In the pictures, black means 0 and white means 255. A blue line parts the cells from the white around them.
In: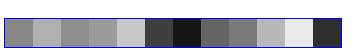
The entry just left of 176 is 135
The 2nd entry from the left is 176
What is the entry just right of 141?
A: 155
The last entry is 46

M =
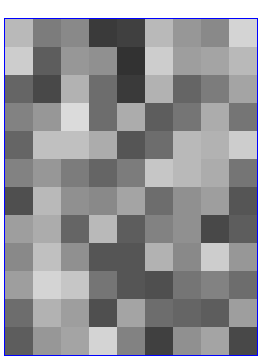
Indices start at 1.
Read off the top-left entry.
185
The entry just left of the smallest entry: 144
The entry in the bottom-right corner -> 72
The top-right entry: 212
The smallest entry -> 50
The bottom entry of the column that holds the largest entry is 164
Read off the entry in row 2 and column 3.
151
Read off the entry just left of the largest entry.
151
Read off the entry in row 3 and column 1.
101
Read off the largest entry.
219
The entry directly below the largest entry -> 192
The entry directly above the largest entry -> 178
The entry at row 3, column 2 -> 72
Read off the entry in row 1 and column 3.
137
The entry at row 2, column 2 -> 93
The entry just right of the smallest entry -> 205
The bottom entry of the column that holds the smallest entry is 130
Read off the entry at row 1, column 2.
124
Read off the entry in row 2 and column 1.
205
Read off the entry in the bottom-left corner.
93

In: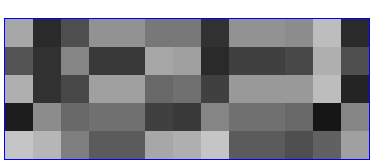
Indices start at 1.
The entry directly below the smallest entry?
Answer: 97
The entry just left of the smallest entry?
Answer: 104
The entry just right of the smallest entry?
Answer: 133
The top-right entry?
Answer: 42
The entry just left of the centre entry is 104
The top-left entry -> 167
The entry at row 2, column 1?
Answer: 84
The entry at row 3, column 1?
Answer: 175
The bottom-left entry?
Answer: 197
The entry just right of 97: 160
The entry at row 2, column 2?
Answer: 49
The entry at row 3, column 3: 72
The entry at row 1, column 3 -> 78
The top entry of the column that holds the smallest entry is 189
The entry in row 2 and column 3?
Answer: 133

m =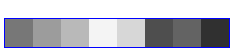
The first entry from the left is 119
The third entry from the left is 185
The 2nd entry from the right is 99

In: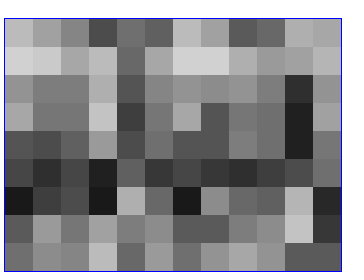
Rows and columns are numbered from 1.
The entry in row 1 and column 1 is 187
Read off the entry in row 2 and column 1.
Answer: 209
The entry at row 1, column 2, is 161
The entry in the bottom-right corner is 90
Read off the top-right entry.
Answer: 167
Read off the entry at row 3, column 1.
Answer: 147
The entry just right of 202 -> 167
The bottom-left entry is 111
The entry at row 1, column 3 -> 133
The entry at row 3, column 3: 125

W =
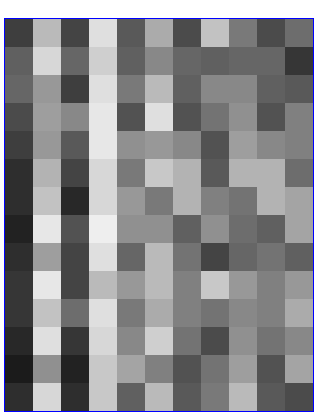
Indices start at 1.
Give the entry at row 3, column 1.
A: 102
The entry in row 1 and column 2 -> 186
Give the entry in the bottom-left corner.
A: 46
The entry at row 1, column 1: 62
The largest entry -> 238
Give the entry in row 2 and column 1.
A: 96
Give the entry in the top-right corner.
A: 109
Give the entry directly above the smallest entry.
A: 40
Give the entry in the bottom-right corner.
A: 75
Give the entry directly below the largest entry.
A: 223
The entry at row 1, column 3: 68
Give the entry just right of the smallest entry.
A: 144
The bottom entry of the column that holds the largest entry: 200
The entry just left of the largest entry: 82
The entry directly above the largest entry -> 215
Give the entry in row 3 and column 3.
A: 62

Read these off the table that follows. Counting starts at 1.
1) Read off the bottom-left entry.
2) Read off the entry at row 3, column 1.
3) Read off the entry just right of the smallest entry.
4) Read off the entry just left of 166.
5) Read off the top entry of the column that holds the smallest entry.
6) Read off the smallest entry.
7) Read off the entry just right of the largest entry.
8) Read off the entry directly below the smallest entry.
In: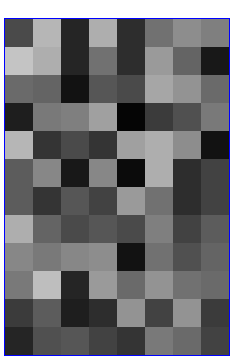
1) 37
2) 106
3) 59
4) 74
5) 45
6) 5
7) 174
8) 160

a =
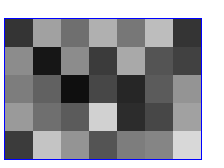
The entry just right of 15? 71
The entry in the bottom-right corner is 216
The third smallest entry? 38
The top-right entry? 52
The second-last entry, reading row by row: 133
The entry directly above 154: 125
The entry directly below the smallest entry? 91
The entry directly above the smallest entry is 140
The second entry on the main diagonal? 22

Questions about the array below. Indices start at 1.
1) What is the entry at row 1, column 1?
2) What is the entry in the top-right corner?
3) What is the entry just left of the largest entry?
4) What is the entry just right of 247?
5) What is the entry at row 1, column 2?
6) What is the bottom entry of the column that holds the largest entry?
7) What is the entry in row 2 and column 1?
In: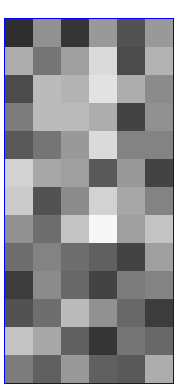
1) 46
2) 153
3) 195
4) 159
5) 145
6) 96
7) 173

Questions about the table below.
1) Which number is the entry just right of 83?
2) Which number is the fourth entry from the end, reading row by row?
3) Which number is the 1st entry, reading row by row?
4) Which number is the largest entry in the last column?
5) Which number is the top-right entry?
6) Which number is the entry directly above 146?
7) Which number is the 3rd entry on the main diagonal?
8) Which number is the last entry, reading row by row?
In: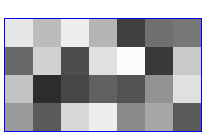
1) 146
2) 238
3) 231
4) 224
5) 119
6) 57
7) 70
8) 91
